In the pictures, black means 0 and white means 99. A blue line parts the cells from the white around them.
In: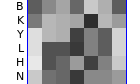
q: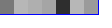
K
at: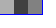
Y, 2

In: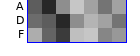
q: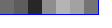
D
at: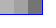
D, 4
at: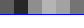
D, 1

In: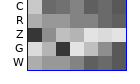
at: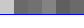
C, 0
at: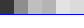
Z, 0
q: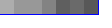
W
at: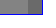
R, 3
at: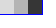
G, 0
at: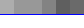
W, 0

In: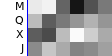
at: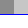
J, 0
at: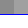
J, 4

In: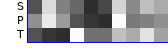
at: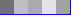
T, 5
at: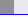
P, 0
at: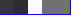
T, 1
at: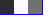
T, 2
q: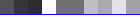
T
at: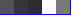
P, 3

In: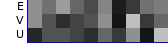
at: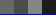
E, 3
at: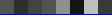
V, 1
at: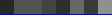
U, 0
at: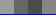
E, 2
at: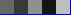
U, 5
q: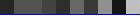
U

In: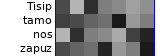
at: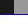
tamo, 4
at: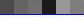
tamo, 1
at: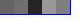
zapuz, 1
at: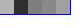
Tisip, 1
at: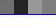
zapuz, 2
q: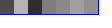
Tisip

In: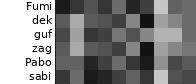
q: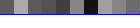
dek
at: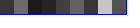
sabi, 0
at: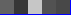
sabi, 5
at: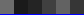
sabi, 1

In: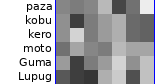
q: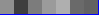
kobu
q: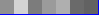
kero

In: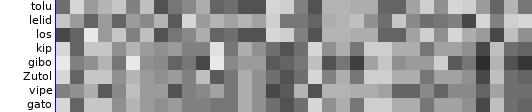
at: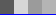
lelid, 8
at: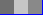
lelid, 23
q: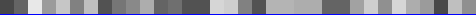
los

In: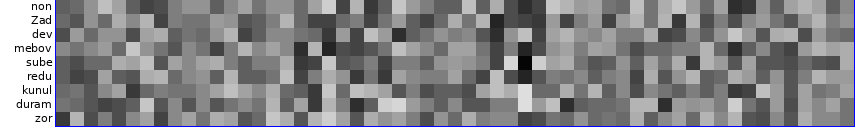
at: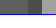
kunul, 27
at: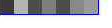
Zad, 44
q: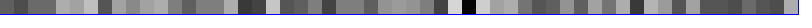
sube

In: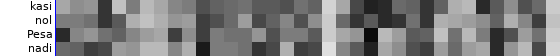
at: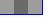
nadi, 27
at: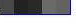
kasi, 21
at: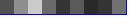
nol, 17
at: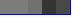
nadi, 11

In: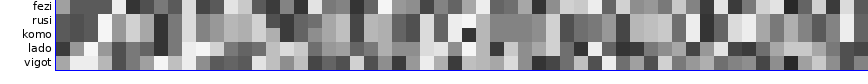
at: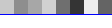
lado, 32
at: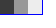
vigot, 24
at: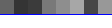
lado, 39
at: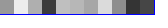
vigot, 25

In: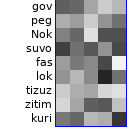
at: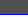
Nok, 3
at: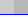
gov, 3
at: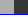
kuri, 3
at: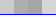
tizuz, 0

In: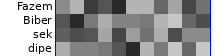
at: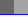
Fazem, 7
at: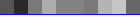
Biber, 0

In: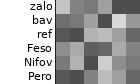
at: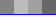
Pero, 2
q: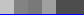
zalo
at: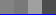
zalo, 1
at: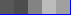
Pero, 0

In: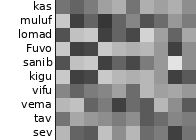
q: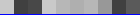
kigu
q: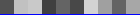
lomad
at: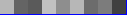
sev, 0

